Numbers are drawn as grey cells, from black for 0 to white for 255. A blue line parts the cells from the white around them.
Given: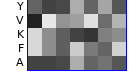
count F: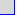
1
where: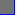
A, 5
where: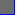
V, 5
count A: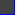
2
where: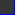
K, 4

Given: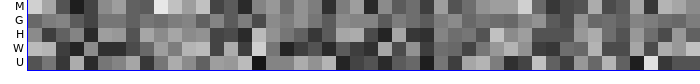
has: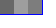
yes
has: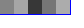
yes

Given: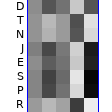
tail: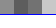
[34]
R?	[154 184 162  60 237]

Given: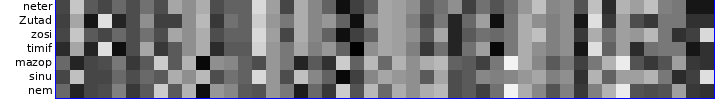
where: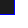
nem, 17
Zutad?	[ 64 166  22 223  36  77 143  64  64 143 185  56 113  98 204 151 120 173
 135 151  98  15 143 166 159 128  70 120  36 105 159  15 120 173 143 128
 143  22 223  56 159  77  56 120 120  49  49]

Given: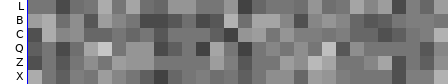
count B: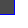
3
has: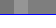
yes
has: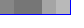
no
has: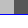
yes
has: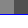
yes

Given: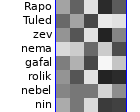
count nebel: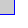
0
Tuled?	[105 163  71 233 225]
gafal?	[126 177  71 247 197]

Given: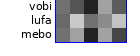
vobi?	[113  85  34 161  92]
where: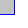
lufa, 4
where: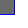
lufa, 0
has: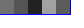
yes
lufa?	[105 201 113 139 195]
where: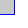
lufa, 1

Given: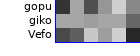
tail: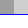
[39]
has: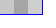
no
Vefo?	[ 73  95 200 158 207  39]
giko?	[166 166 158 166 166 102]
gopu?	[ 52 166  79 150 207 136]
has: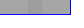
yes
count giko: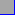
4

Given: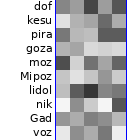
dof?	[134 157  70 157  86]
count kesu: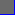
1
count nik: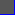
1

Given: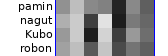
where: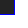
pamin, 4
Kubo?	[153 203  29 211  62 153 110]
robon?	[161 190  89 197  75 116  95]

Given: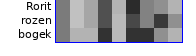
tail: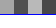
[130  57 144]
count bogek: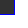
3
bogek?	[123 179 179  50 185  50  50 144 179]

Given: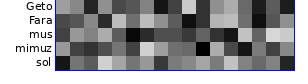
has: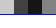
no
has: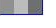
no
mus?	[ 65 152 130 172  92   9  43  79  79  57  99  50  21 194  99 215 202]

